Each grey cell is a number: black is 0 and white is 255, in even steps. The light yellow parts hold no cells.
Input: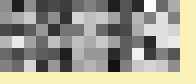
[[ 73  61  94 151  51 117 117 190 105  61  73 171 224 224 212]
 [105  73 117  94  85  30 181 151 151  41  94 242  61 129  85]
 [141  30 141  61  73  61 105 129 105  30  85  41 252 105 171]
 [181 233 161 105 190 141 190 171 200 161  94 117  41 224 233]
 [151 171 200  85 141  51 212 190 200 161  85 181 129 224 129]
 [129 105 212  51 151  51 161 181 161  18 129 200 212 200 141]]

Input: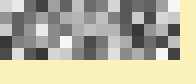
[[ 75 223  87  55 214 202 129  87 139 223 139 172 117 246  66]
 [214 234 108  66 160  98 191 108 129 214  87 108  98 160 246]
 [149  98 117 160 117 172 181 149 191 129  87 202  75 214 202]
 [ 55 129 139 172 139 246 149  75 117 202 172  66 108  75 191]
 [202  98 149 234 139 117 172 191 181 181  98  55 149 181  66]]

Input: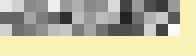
[[208 112 124 145 187 199 124 164 112  79  79  89 208  67 250]
 [230 208 136 145 239 154 175 136 145 218  67 154  79  58 154]
 [101 101 164 124 101  47 187 154 187 175  35 112 175 199  89]]

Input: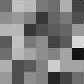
[[184 184  56  79  90 100 153]
 [175  79  90 130 205 164 164]
 [ 90 193 120 141  67  90 215]
 [141 153 130  56 100 120  79]
 [153  79 141 130  37  67 110]
 [110 184 164 141 130 164  19]
 [110 193 184 120 110 175  67]]

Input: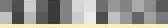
[[192  68 181  88  59 131 203 235  78 192 151 100 160 120]
 [120  78 203 100  59 131 212 223 110 151 131 171 140  88]]

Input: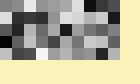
[[221  48  57  48 147 221 212 180 202  25]
 [192  68  78 245 157 180 138 147  37 180]
 [ 88  37 180 106 168  25 157 117  97 128]
 [  4  97 192 117  68 168 117 202 192  97]
 [128 138 233 147 157 168 221  16  57  78]]

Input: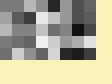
[[162  91  62 232 193 152  80  91]
 [122 111 100 241 204 152 172 223]
 [183 131 131 193 111 131  17  71]
 [111 204 143 100 214  39  28  62]
 [122 122 183 143  39 152  80 100]]

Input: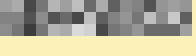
[[140 118  61 118 181 171 218 209  72 118 130 149 106 106 106 159]
 [159 171  72 118 181 159 190 106 171  95 140 130  83 149 159 149]
 [130 130  83 140  83 106  72 190  95 130 149 118 190 140 200  95]]

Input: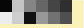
[[237 205  17 152 114  79]
 [  6 195 133 102  69  47]]
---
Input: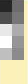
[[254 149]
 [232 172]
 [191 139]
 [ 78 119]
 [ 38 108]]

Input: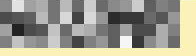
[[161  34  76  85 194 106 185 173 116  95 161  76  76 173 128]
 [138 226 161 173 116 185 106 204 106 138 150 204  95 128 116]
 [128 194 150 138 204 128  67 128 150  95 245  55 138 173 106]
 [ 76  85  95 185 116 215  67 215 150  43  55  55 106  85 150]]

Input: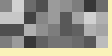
[[199 199  67 134 155  88 164 209 176]
 [134 209 107  79 155 144 125  55 107]
 [125 155  55  97 116 116 107  88 188]
 [ 79  79 176 144 125  88  97 176 164]]

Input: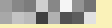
[[168 195 186  63 177  82  93 225]
 [158 135 124 207 135 245 147 115]]

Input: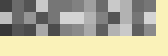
[[190 107 149  84 118 212 212 178 129  84 178 118 212]
 [ 66 107  84 201 118 118 129 159 107 201 178 107 118]
 [ 55  84  75 168  75 129 138 168  95 178 201  95 138]]

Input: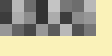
[[151 100  72 151  91 184  82 119]
 [ 72 184 109  51 196 119 109 184]
 [ 60 172 140  51 172  60 140 151]]
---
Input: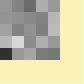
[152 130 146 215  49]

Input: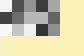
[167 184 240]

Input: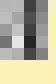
[126  79 194 115]

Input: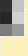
[195  38]

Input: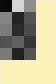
[142  36 123]

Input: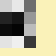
[110  21  11]
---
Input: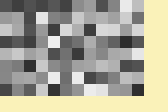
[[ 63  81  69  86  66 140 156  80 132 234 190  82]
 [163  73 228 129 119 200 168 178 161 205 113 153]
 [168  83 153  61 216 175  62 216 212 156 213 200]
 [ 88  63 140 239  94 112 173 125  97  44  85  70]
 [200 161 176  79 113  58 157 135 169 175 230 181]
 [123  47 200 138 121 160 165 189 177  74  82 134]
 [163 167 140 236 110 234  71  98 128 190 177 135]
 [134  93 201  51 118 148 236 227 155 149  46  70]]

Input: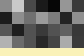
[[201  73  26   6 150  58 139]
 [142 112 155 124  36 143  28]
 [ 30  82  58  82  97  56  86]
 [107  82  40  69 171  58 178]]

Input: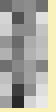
[[135 141 112 105]
 [ 82 143 222 212]
 [139 140 195 206]
 [106 172 188 148]
 [122 178 193 177]
 [136 157 129 111]
 [121 160 201 191]
 [ 61 142 222 202]
 [ 40 212 232 158]]

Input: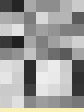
[[ 37 169 141 141 178 202  63]
 [163 123 216 180 181  90 172]
 [226 137 160 147 127 125 206]
 [ 32 166 127 159 185 208  56]
 [146 194 137 108  90 165 133]
 [213  45 219 235 204  61 221]
 [206  46 237 233 208  48 229]
 [203  63 229 218 203  52 202]
 [223 136 157 148 131 119 204]]

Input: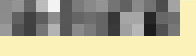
[[147 101 187 243  87 123 137 147 116  97 138 114  77 163 139]
 [ 97  65  94 140  88 101 109 101  54 166 166  39 103 110 140]
 [ 83  64 117 179  86 137 122 101  58 159 182  28  80 119 153]]

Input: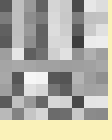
[[191 153  98 213 202  74 231 221  88]
 [192 141 123 217 200 124 192 194 124]
 [191 153  98 221 205  92 202 224  96]
 [193 141  99 216 213  61 235 237  90]
 [230  95 113 207 225 146 176 159 158]
 [169 166 161 161 158 159 161 167 165]
 [ 86 246 243  88  84 180 157 143 168]
 [101 224 213 118  94 169 162 164 159]
 [192 152 103 216 210  72 228 229  90]
 [130 197 214 107 109 200 139 137 185]]
